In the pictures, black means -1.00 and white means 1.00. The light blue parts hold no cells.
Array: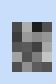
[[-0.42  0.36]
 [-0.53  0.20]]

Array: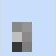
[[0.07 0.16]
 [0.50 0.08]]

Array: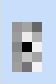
[[0.17 0.28]
 [0.23 0.85]]

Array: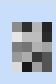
[[ 0.09 -0.64]
 [ 0.80  0.48]]

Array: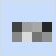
[[-0.48  0.24]
 [ 0.07  0.71]]

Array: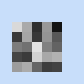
[[ 0.70  0.33]
 [-0.55  0.30]]

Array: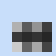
[[ 0.39 -0.29]
 [-0.56 -0.67]]

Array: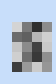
[[ 0.66 -0.05]
 [-0.16 -0.25]]

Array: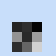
[[-0.72 -0.63]
 [ 0.15 -0.67]]
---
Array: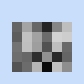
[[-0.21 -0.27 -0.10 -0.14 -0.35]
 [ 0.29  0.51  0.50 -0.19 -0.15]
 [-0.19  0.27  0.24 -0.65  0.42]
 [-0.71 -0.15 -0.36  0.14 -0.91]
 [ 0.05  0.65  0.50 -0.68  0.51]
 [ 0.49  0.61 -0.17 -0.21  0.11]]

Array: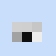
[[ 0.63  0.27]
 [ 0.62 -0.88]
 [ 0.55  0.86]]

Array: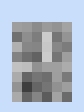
[[ 0.24 -0.12  0.38  0.03  0.51  0.34  0.15  0.33]
 [ 0.21  0.11  0.06 -0.13  0.48 -0.21 -0.51 -0.21]
 [ 0.09 -0.02  0.04 -0.23  0.14 -0.08 -0.21  0.04]
 [ 0.21  0.59  0.56  0.60  0.25 -0.14 -0.08 -0.28]
 [ 0.15 -0.08  0.06 -0.08  0.25  0.24  0.14  0.28]
 [ 0.28  0.16 -0.03  0.24  0.35 -0.04  0.24 -0.16]]

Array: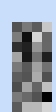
[[-0.36 -0.03 -0.63  0.29 -0.05 -0.27 -0.40 -0.04 -0.29]
 [-0.05 -0.89 -0.74 -0.81 -0.30 -0.34  0.27 -0.18  0.44]
 [-0.28  0.66  0.17 -0.09  0.26  0.35 -0.21 -0.36  0.45]
 [ 0.56 -0.20 -0.19 -0.76 -0.11 -0.37  0.50 -0.99  0.66]]

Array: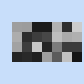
[[ 0.24  0.36  0.27 -0.72]
 [ 0.22 -0.65 -0.52 -0.68]
 [-0.79 -0.52  0.56 -0.76]
 [-0.79 -0.44 -0.72  0.23]
 [ 0.40  0.49 -0.03 -0.29]
 [-0.64  0.33 -0.54  0.51]
 [ 0.60  0.38 -0.54 -0.84]]

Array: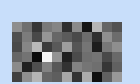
[[ 0.11 -0.38 -0.43 -0.20  0.09 -0.50]
 [-0.13 -0.03  0.05 -0.10 -0.75  0.11]
 [-0.58 -0.43  0.45 -0.91 -0.38  0.42]
 [-0.05  0.18 -0.53  0.92  0.03 -0.20]
 [ 0.04 -0.19 -0.30  0.15 -0.32 -0.26]
 [-0.63 -0.29  0.24 -0.75 -0.61  0.31]
 [ 0.08 -0.42 -0.33 -0.41  0.03 -0.60]
 [-0.84 -0.15 -0.08 -0.13 -0.08  0.34]
 [ 0.42 -0.63 -0.77 -0.09 -0.13 -0.89]
 [-0.21  0.12 -0.06 -0.43 -0.58 -0.25]
 [-0.36 -0.15  0.11 -0.18 -0.24  0.19]]

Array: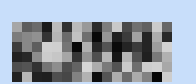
[[ 0.30 -0.03 -0.52 -0.74 -0.39 -0.74]
 [-0.27  0.07  0.07 -0.69 -0.34  0.43]
 [-0.16  0.14 -0.26  0.10 -0.61 -0.74]
 [-0.80 -0.59  0.63  0.60 -0.08 -0.76]
 [ 0.47  0.42  0.62  0.55  0.11 -0.38]
 [-0.62 -0.16 -0.08  0.30 -0.39 -0.44]
 [ 0.46  0.52 -0.94 -0.58 -0.22  0.02]
 [ 0.20 -0.13  0.38  0.16  0.68  0.40]
 [-0.66 -0.93 -0.69 -0.38  0.35 -0.90]
 [-0.02  0.17 -0.34  0.43 -0.04 -0.33]
 [ 0.58 -0.75 -0.92 -0.83 -0.35  0.36]
 [-0.43 -0.54 -0.72  0.42  0.59 -0.15]
 [-0.12  0.27 -0.54 -0.36 -0.14  0.34]
 [-0.24 -0.72 -0.72 -0.75  0.61  0.02]
 [ 0.59  0.36  0.23 -0.04  0.64 -0.95]
 [-0.19 -0.69  0.65  0.39  0.32  0.61]]

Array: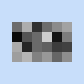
[[-0.15 -0.92  0.33  0.24]
 [ 0.36 -0.34 -0.71  0.42]
 [-0.62 -0.17 -0.17  0.01]
 [-0.15  0.61 -0.25  0.19]
 [ 0.09 -0.84 -0.53 -0.20]
 [ 0.27 -0.02 -0.49  0.11]]

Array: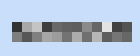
[[-0.61 -0.01]
 [ 0.32 -0.32]
 [ 0.54  0.00]
 [-0.51  0.30]
 [-0.18  0.22]
 [-0.24 -0.10]
 [-0.26  0.35]
 [ 0.08 -0.12]
 [-0.20  0.43]
 [ 0.78 -0.26]
 [-0.49 -0.08]
 [-0.35 -0.19]]
